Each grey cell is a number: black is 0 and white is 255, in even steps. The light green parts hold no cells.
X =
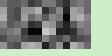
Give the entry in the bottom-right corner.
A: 106
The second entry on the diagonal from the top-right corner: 147
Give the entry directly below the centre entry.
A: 201
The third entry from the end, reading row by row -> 176
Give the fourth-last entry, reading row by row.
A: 33
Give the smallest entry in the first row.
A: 47
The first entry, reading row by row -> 120
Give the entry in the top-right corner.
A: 106
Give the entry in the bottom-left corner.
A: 147
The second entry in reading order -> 90
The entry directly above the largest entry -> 161
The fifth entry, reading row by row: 60
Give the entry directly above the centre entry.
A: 90
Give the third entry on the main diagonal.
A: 76
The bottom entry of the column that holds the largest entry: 33
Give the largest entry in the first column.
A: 176
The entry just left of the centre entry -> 60

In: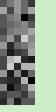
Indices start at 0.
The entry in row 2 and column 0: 87
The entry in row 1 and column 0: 164
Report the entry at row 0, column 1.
119
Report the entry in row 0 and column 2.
150
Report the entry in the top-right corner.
57
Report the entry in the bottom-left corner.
41
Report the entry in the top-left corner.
87
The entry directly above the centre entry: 103
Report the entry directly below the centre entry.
205

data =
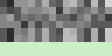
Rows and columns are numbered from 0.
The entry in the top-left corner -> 75
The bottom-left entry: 89
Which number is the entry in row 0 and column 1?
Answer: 44
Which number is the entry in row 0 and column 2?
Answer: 147
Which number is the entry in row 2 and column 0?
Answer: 133
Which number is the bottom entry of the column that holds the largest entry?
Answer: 200
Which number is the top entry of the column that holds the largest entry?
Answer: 213
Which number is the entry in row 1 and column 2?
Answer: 89
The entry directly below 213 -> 147
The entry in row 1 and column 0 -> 104

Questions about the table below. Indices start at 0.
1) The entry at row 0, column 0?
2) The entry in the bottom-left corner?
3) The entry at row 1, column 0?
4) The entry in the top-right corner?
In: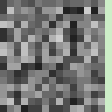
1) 64
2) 48
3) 64
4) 133

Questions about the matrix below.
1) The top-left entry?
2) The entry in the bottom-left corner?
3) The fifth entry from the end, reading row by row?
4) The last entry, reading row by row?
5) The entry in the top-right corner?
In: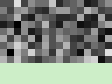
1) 82
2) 180
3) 141
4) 66
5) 141
